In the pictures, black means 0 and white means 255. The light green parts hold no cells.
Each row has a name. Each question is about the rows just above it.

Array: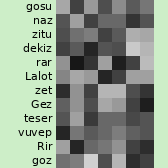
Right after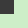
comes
[104]
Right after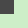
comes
[84]
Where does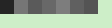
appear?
vuvep
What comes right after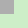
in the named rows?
[167]

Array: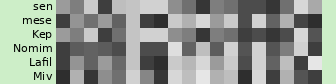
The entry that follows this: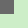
[196]
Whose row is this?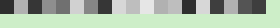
Miv
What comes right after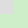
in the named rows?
[98]
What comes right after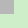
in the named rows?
[215]
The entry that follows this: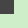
[46]

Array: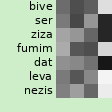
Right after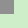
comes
[136]
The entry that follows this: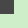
[150]

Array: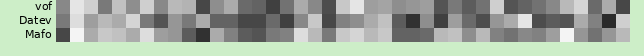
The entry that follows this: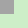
[142]
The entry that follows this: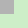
[71]

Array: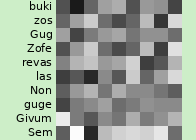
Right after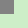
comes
[180]
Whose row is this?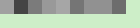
Gug

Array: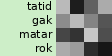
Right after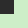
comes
[22]
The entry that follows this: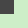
[51]
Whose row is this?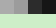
rok
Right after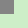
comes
[85]
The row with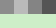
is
gak

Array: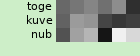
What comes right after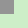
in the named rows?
[69]
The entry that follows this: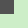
[161]

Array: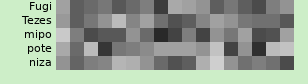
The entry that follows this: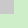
[126]
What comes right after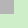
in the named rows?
[175]
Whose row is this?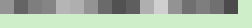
niza
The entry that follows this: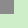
[161]
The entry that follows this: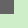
[126]
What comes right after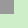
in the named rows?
[94]

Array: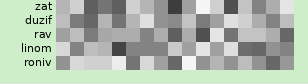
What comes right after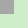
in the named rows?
[173]
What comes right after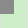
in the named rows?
[195]
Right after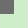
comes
[103]
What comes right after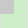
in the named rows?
[160]
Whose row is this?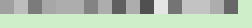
rav

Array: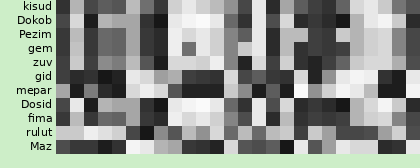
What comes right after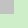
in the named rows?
[56]
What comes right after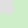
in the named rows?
[208]

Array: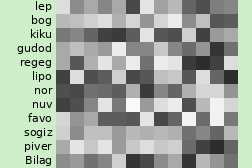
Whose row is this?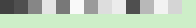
nuv
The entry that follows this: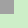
[184]
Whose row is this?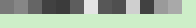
kiku
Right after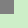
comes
[134]

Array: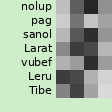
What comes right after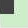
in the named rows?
[163]
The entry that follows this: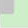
[163]
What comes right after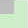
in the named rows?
[94]
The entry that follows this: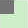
[196]

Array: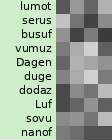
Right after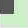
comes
[152]
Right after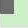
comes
[81]
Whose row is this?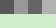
lumot
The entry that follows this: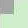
[146]
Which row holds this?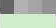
Dagen
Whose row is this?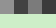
busuf
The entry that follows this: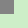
[171]

